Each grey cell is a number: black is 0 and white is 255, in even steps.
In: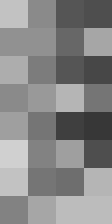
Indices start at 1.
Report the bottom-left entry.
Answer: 130
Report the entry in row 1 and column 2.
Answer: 138
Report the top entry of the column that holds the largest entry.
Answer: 194
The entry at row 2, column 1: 145
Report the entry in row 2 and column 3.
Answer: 103
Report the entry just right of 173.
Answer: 124
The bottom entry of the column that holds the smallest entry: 188
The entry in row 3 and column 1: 173
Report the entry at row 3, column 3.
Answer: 85

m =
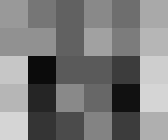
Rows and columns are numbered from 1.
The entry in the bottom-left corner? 213
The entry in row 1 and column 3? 97
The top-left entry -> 153
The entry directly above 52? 37
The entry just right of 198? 11
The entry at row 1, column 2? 118
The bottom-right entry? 175
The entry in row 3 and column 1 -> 198
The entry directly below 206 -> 213

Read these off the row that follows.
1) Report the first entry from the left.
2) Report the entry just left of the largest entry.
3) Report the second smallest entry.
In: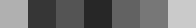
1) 176
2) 119
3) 54

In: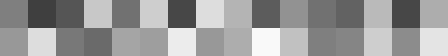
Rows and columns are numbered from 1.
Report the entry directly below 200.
106
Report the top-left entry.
127
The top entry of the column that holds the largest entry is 92
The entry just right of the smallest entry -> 85
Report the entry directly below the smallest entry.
221
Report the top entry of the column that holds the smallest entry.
63
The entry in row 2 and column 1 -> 152
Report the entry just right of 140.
228
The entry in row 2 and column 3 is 120
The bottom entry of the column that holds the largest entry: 249

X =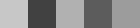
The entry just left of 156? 92
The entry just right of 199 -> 65

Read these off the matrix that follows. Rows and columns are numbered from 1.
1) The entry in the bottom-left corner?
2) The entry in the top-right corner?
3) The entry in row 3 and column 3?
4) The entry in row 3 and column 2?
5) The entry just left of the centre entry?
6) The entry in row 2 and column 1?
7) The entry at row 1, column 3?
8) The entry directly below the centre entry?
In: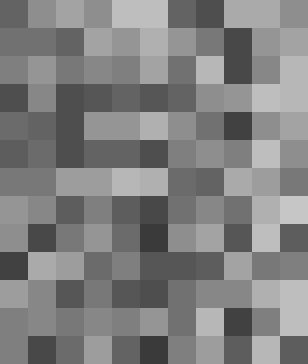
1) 127
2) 142
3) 120
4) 149
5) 183
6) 113
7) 163
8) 72

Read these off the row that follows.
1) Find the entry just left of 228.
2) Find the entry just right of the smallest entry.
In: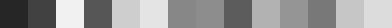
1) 206
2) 65

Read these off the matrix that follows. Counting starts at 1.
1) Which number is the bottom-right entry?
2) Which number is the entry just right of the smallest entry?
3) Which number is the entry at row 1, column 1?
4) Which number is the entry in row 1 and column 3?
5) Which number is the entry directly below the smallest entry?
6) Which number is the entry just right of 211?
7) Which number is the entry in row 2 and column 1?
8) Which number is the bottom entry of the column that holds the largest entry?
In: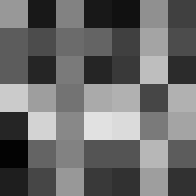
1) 49
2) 100
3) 152
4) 130
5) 30
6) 136
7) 92
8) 57

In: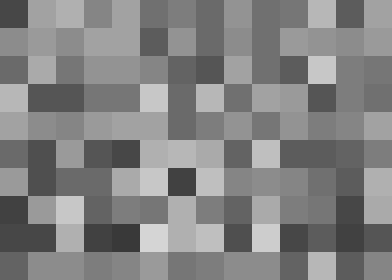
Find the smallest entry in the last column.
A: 85
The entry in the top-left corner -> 71
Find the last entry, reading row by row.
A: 133
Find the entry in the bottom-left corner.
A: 99
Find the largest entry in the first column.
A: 183
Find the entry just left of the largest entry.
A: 57
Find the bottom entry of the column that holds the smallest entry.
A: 133
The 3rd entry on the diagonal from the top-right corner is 199
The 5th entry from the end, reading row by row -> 140
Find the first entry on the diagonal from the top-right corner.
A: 162
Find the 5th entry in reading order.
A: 162
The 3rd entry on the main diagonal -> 118
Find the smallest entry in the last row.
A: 92
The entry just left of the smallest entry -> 65
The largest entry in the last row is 183
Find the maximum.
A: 213
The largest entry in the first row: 183
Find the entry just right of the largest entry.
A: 176
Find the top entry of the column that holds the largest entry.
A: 112
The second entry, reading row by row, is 162
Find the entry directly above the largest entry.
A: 118
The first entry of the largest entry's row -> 71

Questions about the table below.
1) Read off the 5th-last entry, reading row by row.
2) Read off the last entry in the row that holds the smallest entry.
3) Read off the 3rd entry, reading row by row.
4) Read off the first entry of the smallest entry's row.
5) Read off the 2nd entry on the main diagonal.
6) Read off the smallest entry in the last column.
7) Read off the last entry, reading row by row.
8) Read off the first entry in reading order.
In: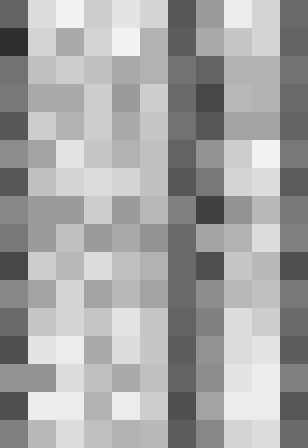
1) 93
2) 99
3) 242
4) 46
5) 212
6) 79
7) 106
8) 99

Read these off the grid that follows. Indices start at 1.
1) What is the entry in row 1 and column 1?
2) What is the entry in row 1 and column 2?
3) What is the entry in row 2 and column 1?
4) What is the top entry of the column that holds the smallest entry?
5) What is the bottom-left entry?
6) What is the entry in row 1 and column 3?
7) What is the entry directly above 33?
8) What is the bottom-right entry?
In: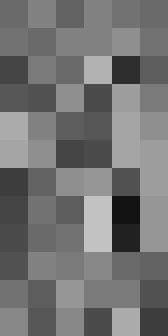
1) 106
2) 130
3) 114
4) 114
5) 136
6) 99
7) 19
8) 61

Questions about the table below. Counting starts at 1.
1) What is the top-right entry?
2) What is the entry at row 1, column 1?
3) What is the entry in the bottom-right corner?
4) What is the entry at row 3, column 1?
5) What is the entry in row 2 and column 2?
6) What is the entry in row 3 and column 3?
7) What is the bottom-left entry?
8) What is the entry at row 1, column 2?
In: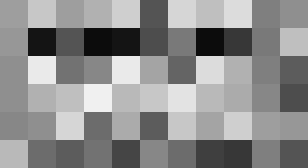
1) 143
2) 158
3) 84
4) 143
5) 20
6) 114
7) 185
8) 199

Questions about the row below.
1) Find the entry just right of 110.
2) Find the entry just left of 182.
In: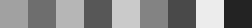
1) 182
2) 110

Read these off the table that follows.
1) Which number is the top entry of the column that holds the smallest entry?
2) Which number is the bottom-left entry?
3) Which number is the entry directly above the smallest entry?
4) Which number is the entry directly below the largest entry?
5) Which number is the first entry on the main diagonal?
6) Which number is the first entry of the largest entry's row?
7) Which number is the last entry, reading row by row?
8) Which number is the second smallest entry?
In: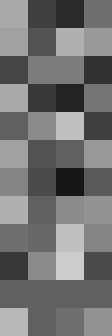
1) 42
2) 184
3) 96
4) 96
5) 169
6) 56
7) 147
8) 35
